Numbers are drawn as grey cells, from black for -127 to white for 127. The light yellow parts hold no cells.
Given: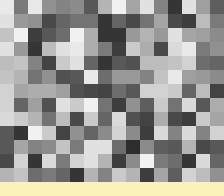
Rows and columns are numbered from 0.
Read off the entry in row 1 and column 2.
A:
17
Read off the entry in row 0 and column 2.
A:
105
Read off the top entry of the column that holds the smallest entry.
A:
37
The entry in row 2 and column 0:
67
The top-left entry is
105
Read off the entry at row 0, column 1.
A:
-5
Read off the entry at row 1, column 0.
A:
97
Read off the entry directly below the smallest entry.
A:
11
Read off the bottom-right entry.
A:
17
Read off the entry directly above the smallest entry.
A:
11
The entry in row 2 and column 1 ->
113
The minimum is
-82
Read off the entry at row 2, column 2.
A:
-66
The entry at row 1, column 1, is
25
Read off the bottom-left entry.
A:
52
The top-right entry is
-33
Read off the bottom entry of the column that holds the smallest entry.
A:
52
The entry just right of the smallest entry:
11

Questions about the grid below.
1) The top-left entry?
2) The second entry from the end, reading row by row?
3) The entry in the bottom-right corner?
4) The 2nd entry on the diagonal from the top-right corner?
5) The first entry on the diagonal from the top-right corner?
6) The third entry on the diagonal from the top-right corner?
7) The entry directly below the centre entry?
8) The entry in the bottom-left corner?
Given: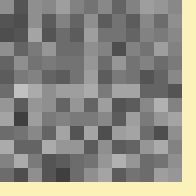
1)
15
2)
30
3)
22
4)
-19
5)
8
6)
2
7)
-27
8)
-19

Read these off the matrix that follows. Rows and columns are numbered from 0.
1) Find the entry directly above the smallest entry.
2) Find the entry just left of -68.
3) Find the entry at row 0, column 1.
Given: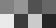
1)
-24
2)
106
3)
21

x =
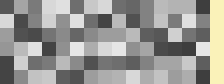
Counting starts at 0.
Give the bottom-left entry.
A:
-59
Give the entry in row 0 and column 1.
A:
37
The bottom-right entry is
-65
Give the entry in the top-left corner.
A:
-40
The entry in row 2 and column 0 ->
29
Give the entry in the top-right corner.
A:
-65
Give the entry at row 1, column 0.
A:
88
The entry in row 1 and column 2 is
2

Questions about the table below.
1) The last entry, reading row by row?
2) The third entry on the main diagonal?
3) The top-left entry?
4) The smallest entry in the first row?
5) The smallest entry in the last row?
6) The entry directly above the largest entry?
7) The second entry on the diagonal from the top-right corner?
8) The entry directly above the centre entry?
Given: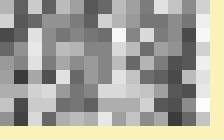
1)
67
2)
97
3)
52
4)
-39
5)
-68
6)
103
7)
-9
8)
5

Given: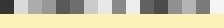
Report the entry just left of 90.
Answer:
-74
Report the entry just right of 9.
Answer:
110
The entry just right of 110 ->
-30

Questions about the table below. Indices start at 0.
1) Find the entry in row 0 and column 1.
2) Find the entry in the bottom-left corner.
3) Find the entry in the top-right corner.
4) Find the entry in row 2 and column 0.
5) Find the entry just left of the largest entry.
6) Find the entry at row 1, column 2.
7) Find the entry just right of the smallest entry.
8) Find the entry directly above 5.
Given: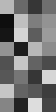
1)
-22
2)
5
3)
-16
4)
-106
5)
-93
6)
-1
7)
64
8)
70

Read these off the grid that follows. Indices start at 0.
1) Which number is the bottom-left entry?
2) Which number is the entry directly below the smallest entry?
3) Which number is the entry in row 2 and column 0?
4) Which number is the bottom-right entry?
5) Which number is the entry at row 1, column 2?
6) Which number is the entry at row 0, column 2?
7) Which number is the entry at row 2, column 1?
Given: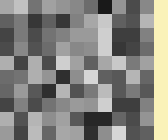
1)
26
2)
72
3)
-59
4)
-31
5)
-72
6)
-12
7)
-5
